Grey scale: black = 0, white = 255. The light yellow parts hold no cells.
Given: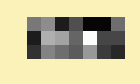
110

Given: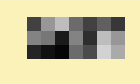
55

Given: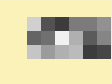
145

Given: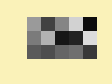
13

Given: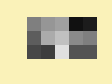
28

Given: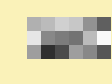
95

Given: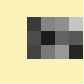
196
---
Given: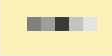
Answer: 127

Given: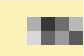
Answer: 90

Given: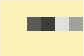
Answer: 90

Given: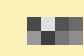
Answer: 73

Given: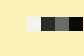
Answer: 43

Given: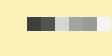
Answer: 84

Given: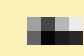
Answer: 29

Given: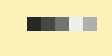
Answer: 71

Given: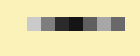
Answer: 43

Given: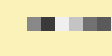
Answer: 90
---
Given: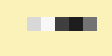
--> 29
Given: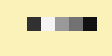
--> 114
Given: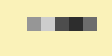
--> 45
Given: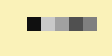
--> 80
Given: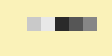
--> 86
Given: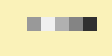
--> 132
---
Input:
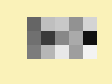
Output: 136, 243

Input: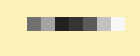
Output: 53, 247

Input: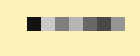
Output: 181, 201

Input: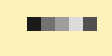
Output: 157, 220

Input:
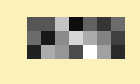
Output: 214, 255

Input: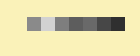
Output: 93, 210

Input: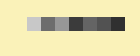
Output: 59, 200
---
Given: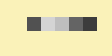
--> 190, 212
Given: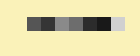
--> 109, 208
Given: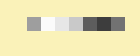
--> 201, 251
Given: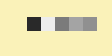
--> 123, 237
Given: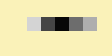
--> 7, 212
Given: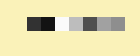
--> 189, 250
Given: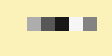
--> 24, 246
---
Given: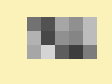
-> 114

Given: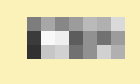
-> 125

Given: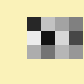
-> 39

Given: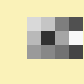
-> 217

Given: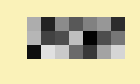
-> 173

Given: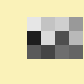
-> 230

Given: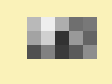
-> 185

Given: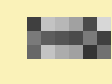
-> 63

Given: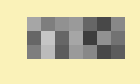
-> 166
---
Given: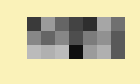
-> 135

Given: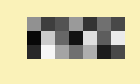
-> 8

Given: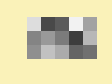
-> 132

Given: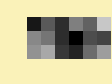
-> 136

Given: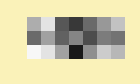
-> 106

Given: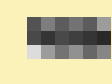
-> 73
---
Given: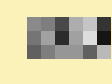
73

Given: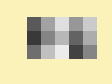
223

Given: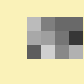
105

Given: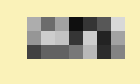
162

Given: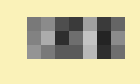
78

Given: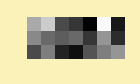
74

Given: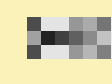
228
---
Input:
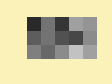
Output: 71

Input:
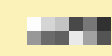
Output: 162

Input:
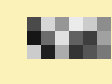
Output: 62

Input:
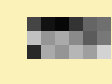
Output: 91

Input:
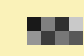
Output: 119

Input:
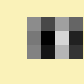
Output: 213

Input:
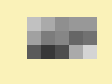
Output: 102
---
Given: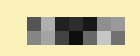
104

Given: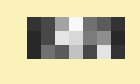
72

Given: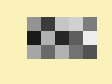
177

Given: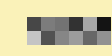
156

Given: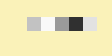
154

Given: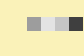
227

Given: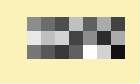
254

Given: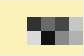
18

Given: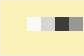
214
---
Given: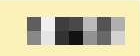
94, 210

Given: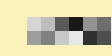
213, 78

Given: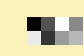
5, 184

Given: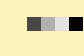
72, 2

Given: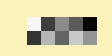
246, 149

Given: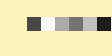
72, 29

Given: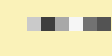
202, 83
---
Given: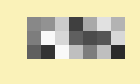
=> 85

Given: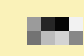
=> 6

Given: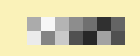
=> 48

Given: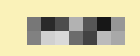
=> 23

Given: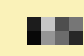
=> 78

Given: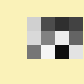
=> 236

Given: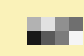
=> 144

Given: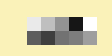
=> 22

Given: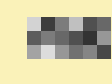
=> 51
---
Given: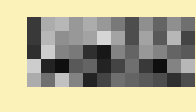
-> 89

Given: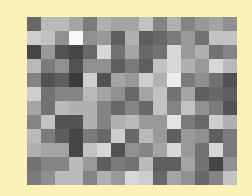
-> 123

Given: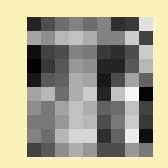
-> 57

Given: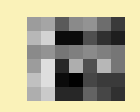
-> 118

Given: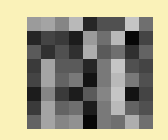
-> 68
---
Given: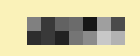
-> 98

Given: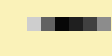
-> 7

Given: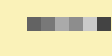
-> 170

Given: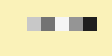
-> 245

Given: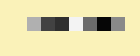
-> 47

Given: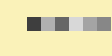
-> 102

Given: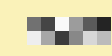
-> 250

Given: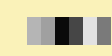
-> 10

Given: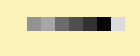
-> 107
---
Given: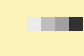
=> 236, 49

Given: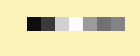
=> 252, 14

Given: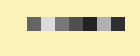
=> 219, 35

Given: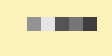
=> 229, 63

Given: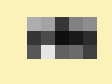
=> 229, 15

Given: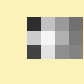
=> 245, 46

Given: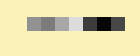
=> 220, 7

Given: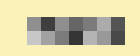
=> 199, 53
